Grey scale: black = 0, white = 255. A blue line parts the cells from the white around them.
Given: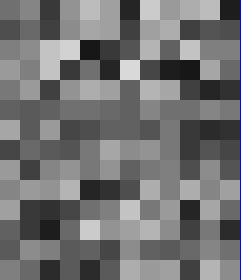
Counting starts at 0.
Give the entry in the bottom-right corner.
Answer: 140
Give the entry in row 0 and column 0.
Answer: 112
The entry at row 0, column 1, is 133
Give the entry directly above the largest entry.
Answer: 84
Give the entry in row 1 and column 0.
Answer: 78
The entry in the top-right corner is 29
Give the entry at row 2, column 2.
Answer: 195
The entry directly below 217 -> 97
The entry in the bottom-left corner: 127
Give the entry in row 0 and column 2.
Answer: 57
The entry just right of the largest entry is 70
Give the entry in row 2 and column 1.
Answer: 140
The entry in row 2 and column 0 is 127
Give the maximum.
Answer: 217

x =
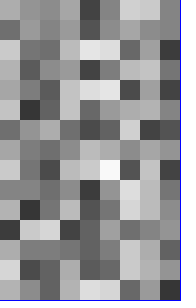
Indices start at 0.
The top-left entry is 173
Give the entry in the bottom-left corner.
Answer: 179
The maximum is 249
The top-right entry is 132
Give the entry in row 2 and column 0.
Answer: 202
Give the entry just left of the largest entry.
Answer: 202
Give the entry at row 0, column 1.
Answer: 148
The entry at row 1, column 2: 132
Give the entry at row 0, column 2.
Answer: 140
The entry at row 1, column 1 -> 154
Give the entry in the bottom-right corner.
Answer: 54
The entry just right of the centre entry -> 173
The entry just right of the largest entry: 83
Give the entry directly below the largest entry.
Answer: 148
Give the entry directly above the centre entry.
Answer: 75

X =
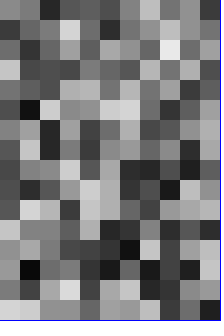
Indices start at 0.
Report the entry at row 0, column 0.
138
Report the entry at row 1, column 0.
59
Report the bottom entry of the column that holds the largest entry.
59
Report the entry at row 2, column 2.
102
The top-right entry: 59
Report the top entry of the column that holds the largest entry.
115
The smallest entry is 9
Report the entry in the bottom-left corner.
212
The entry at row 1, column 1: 102
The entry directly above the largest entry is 190
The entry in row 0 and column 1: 123
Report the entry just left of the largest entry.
102
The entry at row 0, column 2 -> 39
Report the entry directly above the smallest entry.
168
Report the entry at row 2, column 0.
109
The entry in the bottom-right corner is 31
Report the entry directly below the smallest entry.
66
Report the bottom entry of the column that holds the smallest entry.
205
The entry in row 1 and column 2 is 123
